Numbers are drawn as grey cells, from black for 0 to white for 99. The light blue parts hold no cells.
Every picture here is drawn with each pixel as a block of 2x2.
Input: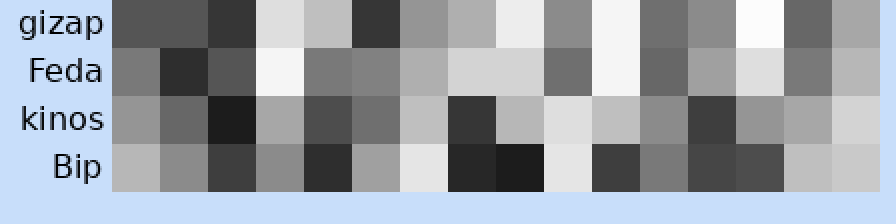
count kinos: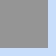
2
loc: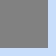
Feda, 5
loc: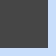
Bip, 12
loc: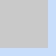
Bip, 15

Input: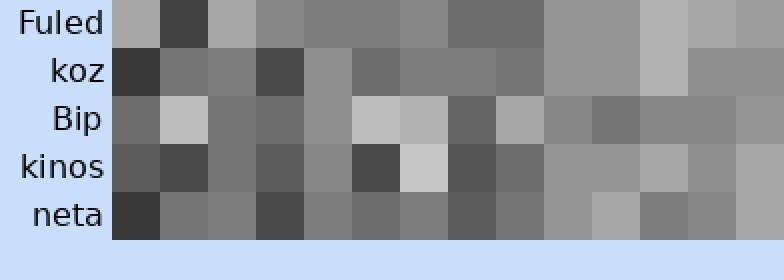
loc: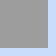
Fuled, 13
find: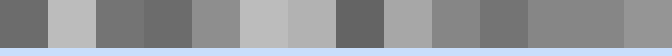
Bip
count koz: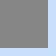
0

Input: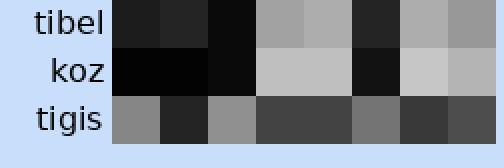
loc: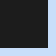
tibel, 0
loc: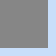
tigis, 0
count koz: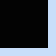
2

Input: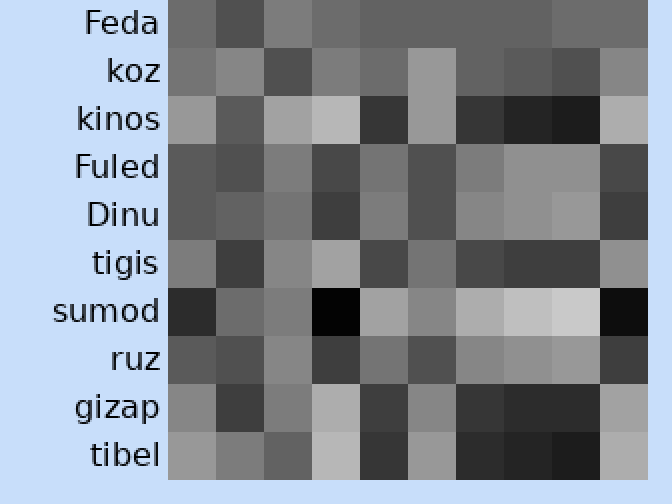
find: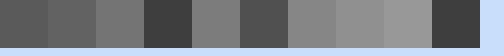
Dinu
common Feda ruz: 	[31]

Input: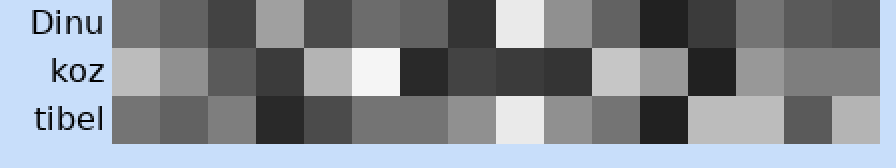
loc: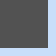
Dinu, 15
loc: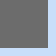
Dinu, 5
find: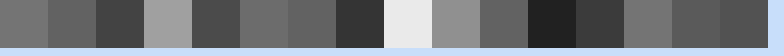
Dinu
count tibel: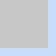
0

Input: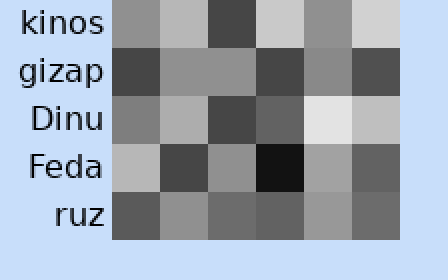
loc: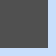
gizap, 5
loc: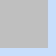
Dinu, 5
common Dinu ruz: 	[38]
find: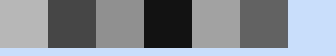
Feda
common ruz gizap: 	[56]
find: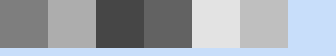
Dinu

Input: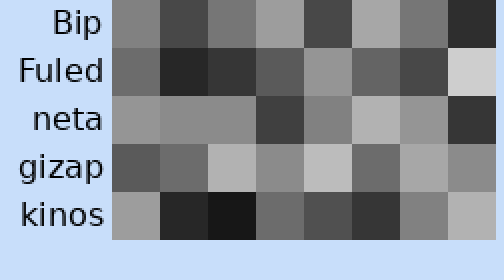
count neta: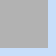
1
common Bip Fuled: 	[28]
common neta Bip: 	[50]
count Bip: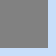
1
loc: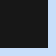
kinos, 2

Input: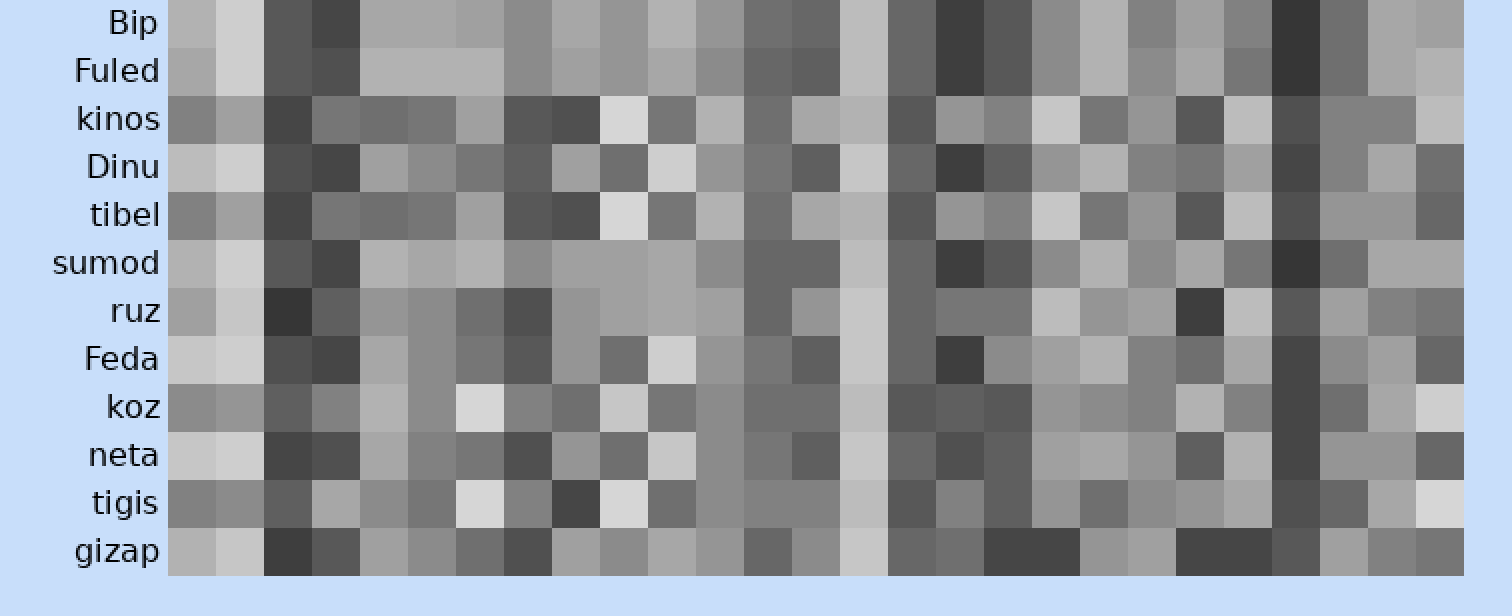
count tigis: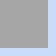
3
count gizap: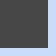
4
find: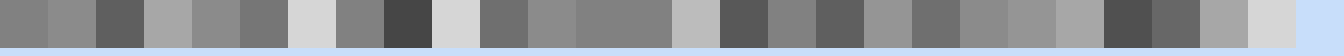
tigis

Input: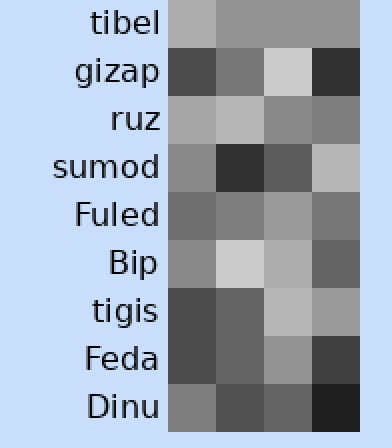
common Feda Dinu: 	[39]
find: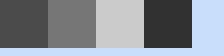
gizap
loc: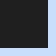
Dinu, 3
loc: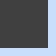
Feda, 3
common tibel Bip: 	[67]
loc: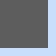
sumod, 2
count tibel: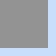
3

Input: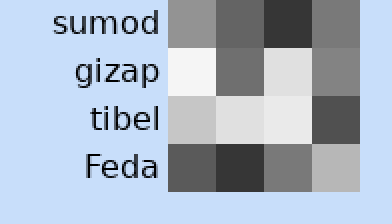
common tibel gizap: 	[87]
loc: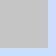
tibel, 0
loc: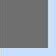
gizap, 1

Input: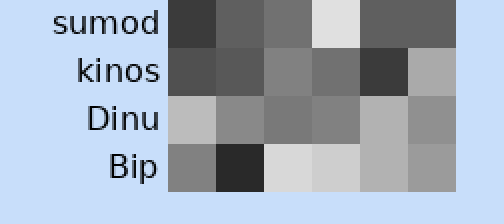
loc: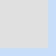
sumod, 3
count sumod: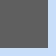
3
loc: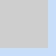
Bip, 3
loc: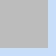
Dinu, 0
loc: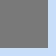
Dinu, 2
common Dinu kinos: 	[50]

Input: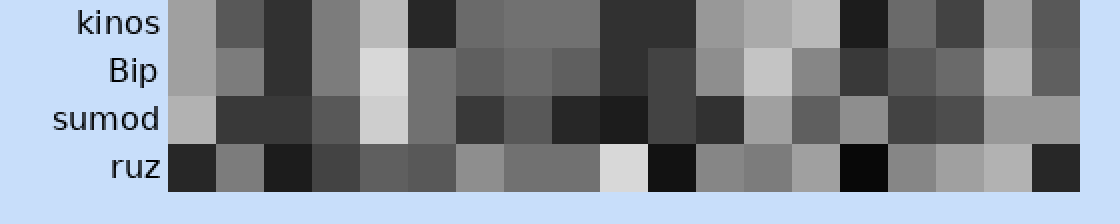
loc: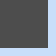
sumod, 16
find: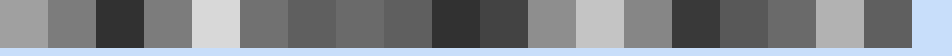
Bip

